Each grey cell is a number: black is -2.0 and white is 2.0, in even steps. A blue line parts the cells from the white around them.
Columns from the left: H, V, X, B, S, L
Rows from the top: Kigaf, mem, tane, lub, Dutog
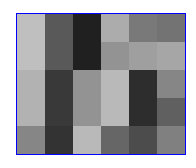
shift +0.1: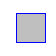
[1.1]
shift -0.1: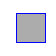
[0.6]

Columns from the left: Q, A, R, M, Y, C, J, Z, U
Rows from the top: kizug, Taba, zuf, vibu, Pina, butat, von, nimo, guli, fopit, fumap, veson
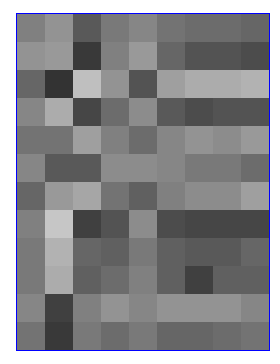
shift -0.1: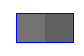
[-0.3 -0.6]
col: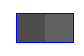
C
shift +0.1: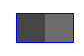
[-0.8 -0.2]
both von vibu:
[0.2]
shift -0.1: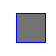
[-0.3]

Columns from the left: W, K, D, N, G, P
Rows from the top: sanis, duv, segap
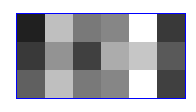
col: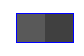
P
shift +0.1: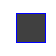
[-0.9]
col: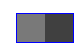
D
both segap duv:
[-1.0]
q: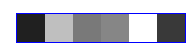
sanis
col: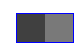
D

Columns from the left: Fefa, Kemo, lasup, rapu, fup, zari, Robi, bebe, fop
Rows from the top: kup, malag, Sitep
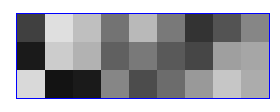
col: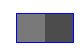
fup
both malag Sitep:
[-1.6]
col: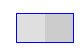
Kemo
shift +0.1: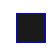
[-1.5]

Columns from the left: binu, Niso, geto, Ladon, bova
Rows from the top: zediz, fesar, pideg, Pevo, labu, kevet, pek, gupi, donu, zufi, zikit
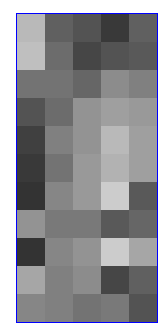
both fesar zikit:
[-0.7]
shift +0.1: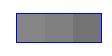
[ 0.2  0.1 -0.1]
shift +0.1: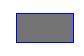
[-0.1 -0.1]

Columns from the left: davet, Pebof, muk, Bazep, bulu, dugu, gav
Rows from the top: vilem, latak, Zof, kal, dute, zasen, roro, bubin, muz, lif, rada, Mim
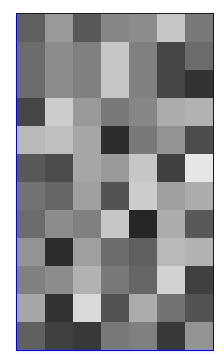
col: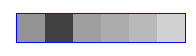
dugu
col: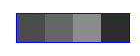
Pebof
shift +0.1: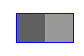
[-0.4  0.5]
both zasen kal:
[0.4]
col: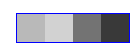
dugu

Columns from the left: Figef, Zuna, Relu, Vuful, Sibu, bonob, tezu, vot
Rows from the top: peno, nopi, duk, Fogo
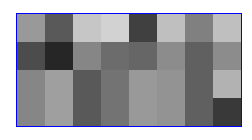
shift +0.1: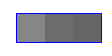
[ 0.2 -0.2 -0.3]
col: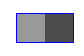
Figef
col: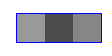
Figef

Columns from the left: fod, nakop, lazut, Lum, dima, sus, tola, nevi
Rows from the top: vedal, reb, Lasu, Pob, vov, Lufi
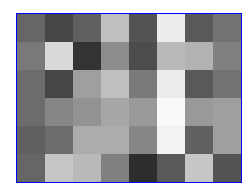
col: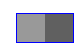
tola
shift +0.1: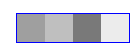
[0.6 1.1 0.0 1.8]
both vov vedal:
[-0.5]
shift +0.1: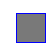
[0.0]

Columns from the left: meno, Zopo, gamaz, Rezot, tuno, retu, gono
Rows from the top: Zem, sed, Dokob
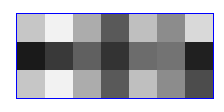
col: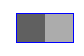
gamaz
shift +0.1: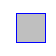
[1.1]
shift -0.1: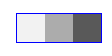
[ 1.7  0.6 -0.7]

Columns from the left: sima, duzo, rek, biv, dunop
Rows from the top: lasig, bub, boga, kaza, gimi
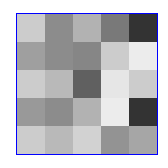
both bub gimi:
[1.2]
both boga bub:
[1.2]
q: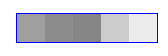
bub
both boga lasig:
[1.2]

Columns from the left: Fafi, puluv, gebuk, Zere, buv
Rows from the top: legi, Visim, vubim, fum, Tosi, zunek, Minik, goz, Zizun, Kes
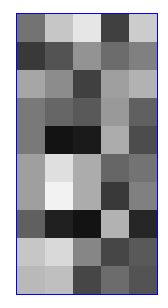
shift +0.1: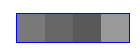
[ 0.0 -0.3 -0.5  0.5]
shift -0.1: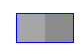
[0.5 0.1]
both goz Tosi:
[-1.7]
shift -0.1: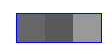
[-0.5 -0.7  0.3]
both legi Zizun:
[1.1]

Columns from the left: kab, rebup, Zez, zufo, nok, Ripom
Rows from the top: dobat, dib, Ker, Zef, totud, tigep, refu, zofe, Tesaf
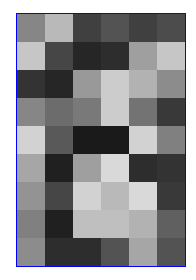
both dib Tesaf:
[-1.3]
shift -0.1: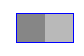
[0.0 0.8]
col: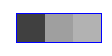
nok
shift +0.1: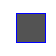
[-0.6]

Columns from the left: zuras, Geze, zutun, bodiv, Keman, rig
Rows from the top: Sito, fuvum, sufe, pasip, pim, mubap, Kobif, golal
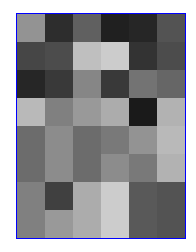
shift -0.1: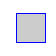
[1.1]
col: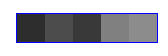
Geze

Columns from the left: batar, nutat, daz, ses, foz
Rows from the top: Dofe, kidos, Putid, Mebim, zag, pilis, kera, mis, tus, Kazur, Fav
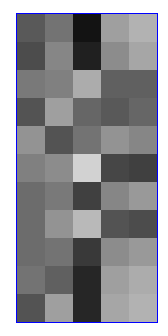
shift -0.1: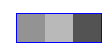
[ 0.2  0.8 -0.8]
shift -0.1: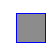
[0.1]
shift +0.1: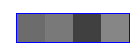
[-0.2  0.0 -0.9  0.2]
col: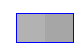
foz
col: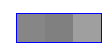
nutat

